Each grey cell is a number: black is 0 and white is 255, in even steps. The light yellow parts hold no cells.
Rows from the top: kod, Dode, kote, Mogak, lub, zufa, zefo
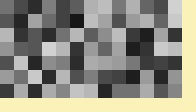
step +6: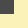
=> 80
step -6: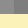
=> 135; 120
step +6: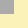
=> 177
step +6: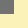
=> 120
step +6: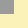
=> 161
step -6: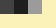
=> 60; 24; 149

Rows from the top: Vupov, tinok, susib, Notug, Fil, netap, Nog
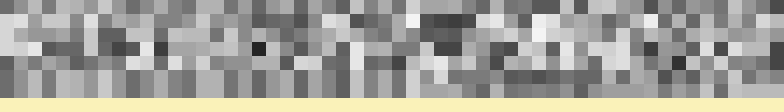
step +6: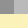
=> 151; 192
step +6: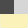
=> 81; 220
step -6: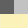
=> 90; 188
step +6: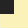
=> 42
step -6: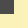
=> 69
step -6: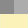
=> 132; 166
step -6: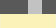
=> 83; 83; 188; 83

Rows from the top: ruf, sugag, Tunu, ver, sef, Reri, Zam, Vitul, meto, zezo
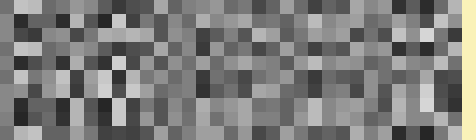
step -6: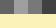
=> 93; 153; 114; 59
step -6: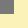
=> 114
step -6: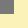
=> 114
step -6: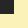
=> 32

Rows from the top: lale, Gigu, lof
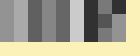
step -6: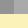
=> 141; 164
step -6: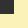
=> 43
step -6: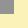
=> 141

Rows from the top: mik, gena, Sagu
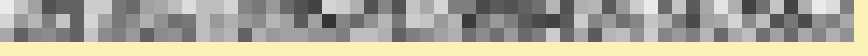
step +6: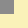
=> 145
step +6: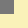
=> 126
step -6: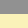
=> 139; 139
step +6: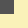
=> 89

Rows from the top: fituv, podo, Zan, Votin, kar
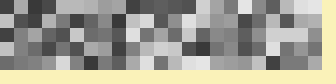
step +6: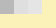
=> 191; 229; 235
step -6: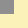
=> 137
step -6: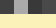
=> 59; 164; 51; 67
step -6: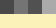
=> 67; 110; 75; 164
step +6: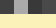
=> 71; 176; 63; 79

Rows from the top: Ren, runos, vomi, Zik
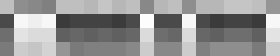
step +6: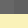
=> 109; 102
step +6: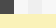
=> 80; 253; 245; 253
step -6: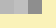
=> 177; 185; 136

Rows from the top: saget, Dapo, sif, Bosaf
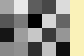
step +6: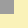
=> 163
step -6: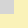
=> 207
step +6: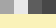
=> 171; 238; 99; 77

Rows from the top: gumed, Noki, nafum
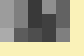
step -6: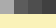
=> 165; 86; 72; 58
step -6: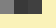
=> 121; 51; 58
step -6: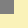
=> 121
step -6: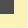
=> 72

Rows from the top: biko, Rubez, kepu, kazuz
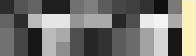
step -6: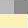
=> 180; 135
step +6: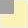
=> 168
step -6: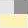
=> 223; 143
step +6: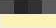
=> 84; 44; 56; 98
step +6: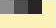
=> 147; 84; 44
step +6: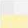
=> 241; 249

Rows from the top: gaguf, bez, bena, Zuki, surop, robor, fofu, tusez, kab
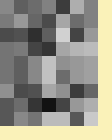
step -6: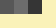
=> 81; 102; 47
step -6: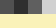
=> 75; 41; 89; 203
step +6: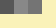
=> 93; 142; 122
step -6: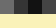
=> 102; 47; 12; 62
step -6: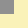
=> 138

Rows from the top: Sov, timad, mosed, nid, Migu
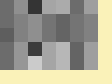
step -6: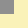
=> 137
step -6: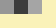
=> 144; 54; 159
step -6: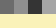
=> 102; 137; 46; 159
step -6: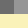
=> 102; 144
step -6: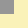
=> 144

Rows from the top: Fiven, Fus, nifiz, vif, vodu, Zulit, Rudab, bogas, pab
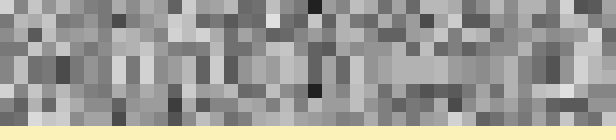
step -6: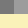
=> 114; 150
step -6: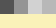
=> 77; 142; 204; 178

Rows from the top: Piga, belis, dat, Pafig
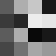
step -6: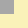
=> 161
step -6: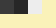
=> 52; 33; 231
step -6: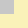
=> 193
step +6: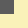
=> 98
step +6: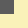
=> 98

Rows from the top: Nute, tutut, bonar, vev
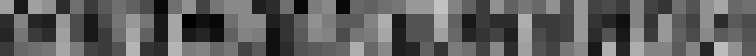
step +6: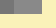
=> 124; 143; 143
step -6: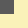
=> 84
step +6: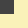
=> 73
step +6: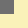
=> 117
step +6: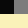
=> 14; 130
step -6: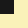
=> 18

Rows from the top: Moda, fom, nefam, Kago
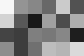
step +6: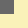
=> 110
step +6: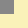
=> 141

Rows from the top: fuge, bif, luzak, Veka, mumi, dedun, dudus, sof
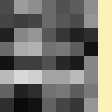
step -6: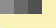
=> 136; 100; 75
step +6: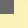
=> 112
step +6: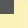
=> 93
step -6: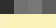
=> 40; 108; 114; 87

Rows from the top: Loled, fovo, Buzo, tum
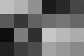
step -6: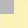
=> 178
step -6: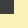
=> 56
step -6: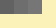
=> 92; 104; 112
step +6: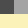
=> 82; 170
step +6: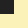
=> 40

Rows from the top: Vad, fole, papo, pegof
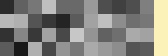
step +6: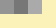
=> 154; 125; 176
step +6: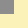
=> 147
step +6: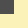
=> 84
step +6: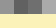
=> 154; 103; 117; 176
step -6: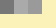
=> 113; 164; 148

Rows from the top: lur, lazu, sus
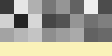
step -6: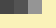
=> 64; 77; 143
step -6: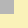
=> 176

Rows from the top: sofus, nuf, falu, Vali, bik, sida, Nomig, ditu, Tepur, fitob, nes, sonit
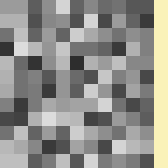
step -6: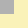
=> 171
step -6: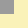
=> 149
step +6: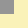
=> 155
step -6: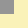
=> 143
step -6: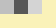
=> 185; 81; 206
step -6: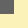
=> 93
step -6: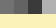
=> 108; 93; 52; 171

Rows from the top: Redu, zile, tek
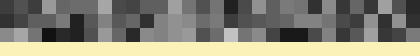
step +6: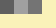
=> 101; 166; 122
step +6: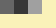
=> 108; 61; 166
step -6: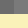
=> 102; 116
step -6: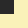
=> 35
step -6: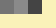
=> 110; 132; 62

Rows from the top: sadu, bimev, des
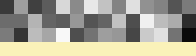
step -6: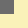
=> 102
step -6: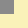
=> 132
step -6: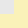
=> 226
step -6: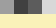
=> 152; 58; 86; 210
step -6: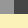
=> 145; 64
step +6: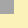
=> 172
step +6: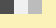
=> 84; 246; 194

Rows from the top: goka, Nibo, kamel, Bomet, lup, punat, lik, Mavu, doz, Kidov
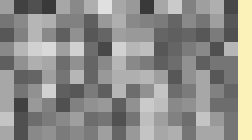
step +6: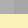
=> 181; 173
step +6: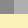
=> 143; 181
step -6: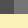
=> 74; 111

